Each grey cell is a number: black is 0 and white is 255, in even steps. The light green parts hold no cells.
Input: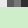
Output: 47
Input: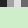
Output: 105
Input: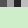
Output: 189
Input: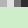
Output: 46
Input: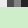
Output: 37
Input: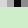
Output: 140
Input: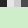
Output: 76
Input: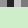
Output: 123
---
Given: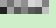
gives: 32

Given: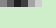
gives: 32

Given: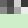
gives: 56

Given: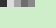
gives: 50

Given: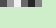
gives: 39

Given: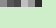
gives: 45

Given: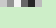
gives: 38
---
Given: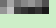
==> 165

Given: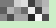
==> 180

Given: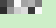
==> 109

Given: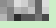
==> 129

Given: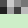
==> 203

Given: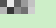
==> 235

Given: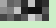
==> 126

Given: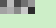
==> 188

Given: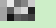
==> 92
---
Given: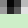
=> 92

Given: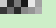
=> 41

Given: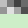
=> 163

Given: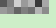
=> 100

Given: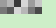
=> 215

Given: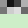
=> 221

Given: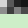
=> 129

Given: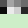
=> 207

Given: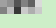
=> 55

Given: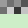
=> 54
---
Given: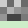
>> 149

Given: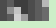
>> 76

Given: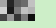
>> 69

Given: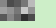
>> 89

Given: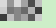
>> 61

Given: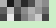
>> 68
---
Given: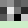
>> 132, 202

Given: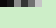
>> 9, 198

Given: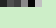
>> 35, 193

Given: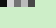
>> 15, 71

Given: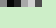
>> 138, 77

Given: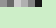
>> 148, 24

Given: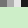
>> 115, 27
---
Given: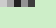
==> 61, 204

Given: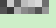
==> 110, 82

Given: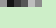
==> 140, 152

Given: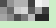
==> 228, 164

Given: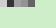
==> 100, 206

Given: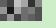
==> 135, 81
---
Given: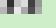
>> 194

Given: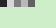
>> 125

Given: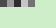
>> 45

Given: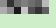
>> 110

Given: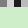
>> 29

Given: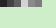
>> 95

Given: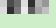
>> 107

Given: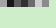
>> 91

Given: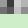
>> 205

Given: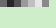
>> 81
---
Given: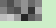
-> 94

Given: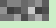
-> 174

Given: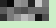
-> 21

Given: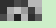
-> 47

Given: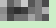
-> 125

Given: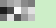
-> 152

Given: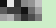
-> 77
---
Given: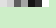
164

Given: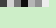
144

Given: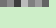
128

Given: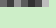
92

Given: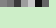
116

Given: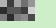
113

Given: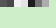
114

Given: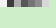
142

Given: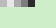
170
